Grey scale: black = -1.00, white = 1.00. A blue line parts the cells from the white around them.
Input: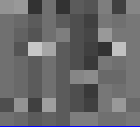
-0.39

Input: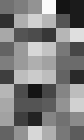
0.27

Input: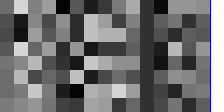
-0.15

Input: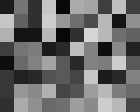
-0.56

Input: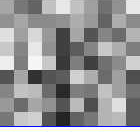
0.20

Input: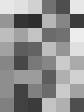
0.11

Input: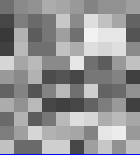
-0.02
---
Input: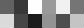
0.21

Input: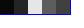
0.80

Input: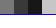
-0.55

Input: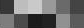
0.20

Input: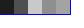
0.58

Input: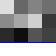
-0.19

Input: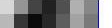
-0.37
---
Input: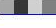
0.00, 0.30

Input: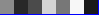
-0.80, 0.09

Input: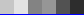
-0.65, 0.55

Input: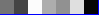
-0.95, -0.09

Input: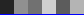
0.41, -0.72

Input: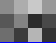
0.20, -0.14

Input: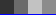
0.10, -0.60

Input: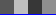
0.12, -0.32

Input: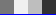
-0.61, -0.07
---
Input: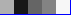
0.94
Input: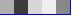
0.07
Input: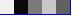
-0.25
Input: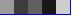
0.61
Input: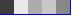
0.07
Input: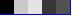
-0.36
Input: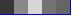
-0.21
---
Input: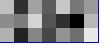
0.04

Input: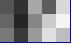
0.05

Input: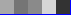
0.08

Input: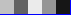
0.17

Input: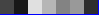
0.03

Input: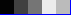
-0.08

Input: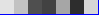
0.30
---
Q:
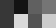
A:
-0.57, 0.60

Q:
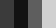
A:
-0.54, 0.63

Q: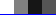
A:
1.00, -0.33

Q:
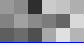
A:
0.20, 0.42

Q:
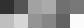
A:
-0.62, 0.97

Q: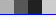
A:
0.40, 0.61

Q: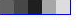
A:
-0.22, 0.73

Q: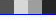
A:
-0.36, -0.70
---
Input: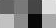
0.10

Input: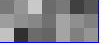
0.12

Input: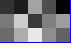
0.61

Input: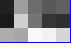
0.62

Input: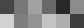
-0.01

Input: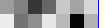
-0.09

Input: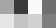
0.53
